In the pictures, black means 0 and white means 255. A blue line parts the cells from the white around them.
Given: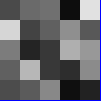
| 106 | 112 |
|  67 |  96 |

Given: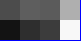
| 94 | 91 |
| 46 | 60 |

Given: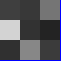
|  56 | 117 |
|  50 |  35 |

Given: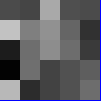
|  69 | 169 |
| 127 | 145 |

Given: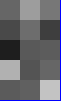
| 157 | 119 |
| 109 |  62 |

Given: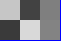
|  66 | 127 |
| 217 | 131 |

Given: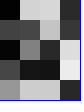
| 211 | 215 |
|  70 | 196 |

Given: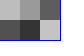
| 154 |  93 |
|  52 | 196 |
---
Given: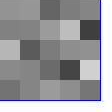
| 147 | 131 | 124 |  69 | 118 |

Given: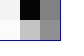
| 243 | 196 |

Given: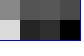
| 136 |  37 |

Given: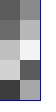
|  92 | 184 |

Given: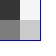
|  54 | 202 |

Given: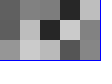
|  96 | 189 | 186 |

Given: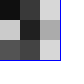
|  15 |  32 | 215 |
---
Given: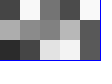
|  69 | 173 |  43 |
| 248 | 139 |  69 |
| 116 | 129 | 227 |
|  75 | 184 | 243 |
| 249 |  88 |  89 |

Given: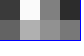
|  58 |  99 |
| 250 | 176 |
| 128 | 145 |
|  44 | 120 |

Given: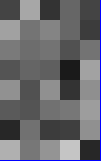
|  68 | 161 | 122 |  84 | 145 |  90 |  39 | 176 |
| 167 | 116 | 109 | 101 |  81 |  84 | 113 | 119 |
|  51 | 132 | 115 |  95 | 144 | 113 |  60 | 148 |
| 102 | 103 |  81 |  26 |  51 | 119 |  63 | 197 |
|  68 |  60 | 115 | 162 | 143 | 157 | 144 |  39 |

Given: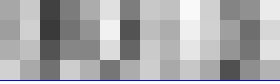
| 167 | 158 | 174 | 209 |
| 201 | 208 | 191 | 169 |
|  65 |  58 |  83 | 113 |
| 124 | 115 | 134 | 205 |
| 172 | 147 | 133 | 176 |
| 224 | 241 | 220 | 118 |
| 125 |  83 | 101 | 172 |
| 200 | 189 | 202 | 205 |
| 193 | 173 | 180 | 169 |
| 249 | 239 | 229 | 199 |
| 208 | 209 | 199 | 169 |
| 132 | 159 | 149 |  80 |
| 144 | 110 | 117 | 142 |
| 235 | 215 | 226 | 179 |

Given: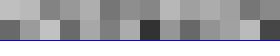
| 191 | 105 |
| 185 | 155 |
| 131 | 193 |
| 152 | 106 |
| 174 | 167 |
| 118 | 126 |
| 142 | 171 |
| 134 |  50 |
| 183 | 150 |
| 160 | 104 |
| 172 | 147 |
| 160 | 161 |
| 118 | 186 |
| 137 |  70 |

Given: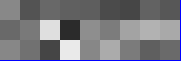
| 136 | 105 | 135 |
|  83 | 121 | 113 |
| 104 | 223 |  69 |
|  96 |  43 | 234 |
|  94 | 142 | 135 |
|  75 | 124 | 171 |
|  70 | 163 | 123 |
|  98 | 178 |  95 |
|  87 | 169 | 106 |

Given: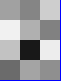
| 161 | 241 | 194 | 107 |
| 133 | 176 |  24 | 164 |
| 206 | 129 | 237 | 143 |

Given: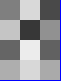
| 127 | 197 | 101 | 174 |
| 217 |  55 | 236 | 216 |
|  73 | 145 |  97 | 170 |
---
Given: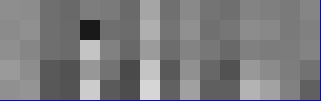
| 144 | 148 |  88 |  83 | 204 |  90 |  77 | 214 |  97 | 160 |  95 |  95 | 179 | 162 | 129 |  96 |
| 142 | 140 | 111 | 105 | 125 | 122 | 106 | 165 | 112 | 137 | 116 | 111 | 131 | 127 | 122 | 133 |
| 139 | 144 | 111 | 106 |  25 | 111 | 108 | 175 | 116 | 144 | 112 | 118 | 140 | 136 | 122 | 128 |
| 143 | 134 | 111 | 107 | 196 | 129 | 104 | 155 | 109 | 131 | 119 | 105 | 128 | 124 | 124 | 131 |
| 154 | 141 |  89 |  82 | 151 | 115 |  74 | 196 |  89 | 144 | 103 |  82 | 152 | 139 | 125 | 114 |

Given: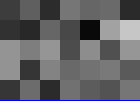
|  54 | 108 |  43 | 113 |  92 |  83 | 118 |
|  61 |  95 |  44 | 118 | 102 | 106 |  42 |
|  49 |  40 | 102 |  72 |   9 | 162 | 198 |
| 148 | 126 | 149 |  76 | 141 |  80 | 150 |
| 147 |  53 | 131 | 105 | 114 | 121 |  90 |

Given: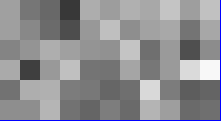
| 142 | 142 | 181 | 114 | 101 | 125 | 106 | 180 | 158 | 106 | 111 |
| 160 | 118 | 104 |  56 | 173 | 157 | 176 | 168 | 196 | 158 | 193 |
| 159 | 136 | 107 |  77 | 152 | 191 | 142 | 162 | 168 | 116 | 167 |
| 132 | 148 | 174 | 160 | 148 | 145 | 196 | 111 | 154 |  79 | 140 |
| 170 |  63 | 153 | 192 | 116 | 115 | 165 | 119 | 154 | 218 | 248 |
| 114 | 174 | 176 | 124 | 120 | 102 | 111 | 217 | 124 |  93 | 100 |

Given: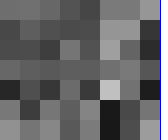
| 145 | 117 | 135 |  89 | 123 |  24 |  77 | 156 |
| 110 | 112 | 103 |  83 |  70 | 122 | 121 | 150 |
|  72 |  94 |  80 |  75 |  76 | 149 | 149 |  54 |
|  75 |  76 |  62 | 117 |  82 | 159 | 100 |  44 |
| 103 |  94 |  89 |  94 |  93 | 112 | 121 |  86 |
|  39 |  79 |  55 | 107 |  58 | 192 | 114 |  29 |
| 120 |  61 | 118 |  94 | 132 |  25 |  73 | 117 |

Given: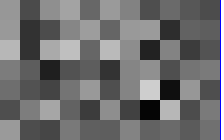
| 154 |  77 |  70 | 121 |  95 |  94 | 131 |  98 | 106 |  91 | 112 |
| 151 |  75 | 143 | 163 | 103 | 154 | 130 |  78 | 106 |  87 |  76 |
| 153 |  50 |  76 | 134 | 157 | 101 | 153 | 155 |  45 |  98 |  94 |
| 183 |  50 | 170 | 191 | 102 | 186 | 141 |  34 | 131 |  60 |  83 |
| 124 |  93 |  31 |  82 |  93 |  51 | 133 | 144 |  79 | 116 | 122 |
| 110 |  82 |  68 | 116 | 153 |  79 | 132 | 206 |  15 | 151 |  78 |
|  78 | 125 | 166 |  98 |  60 | 142 |  65 |   5 | 183 |  76 | 122 |

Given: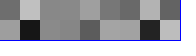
| 158 |  22 | 138 | 134 |  92 | 164 | 162 |  35 | 189 |
| 110 | 192 | 136 | 137 | 159 | 119 | 105 | 179 |  99 |
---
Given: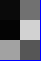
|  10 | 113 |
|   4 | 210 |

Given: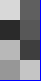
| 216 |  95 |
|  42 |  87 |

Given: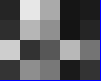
|  37 | 231 |
|  46 | 182 |

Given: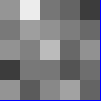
| 149 | 236 |
| 121 | 158 |

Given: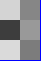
| 212 | 134 |
|  61 | 153 |

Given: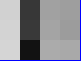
| 209 |  55 |
| 211 |  57 |
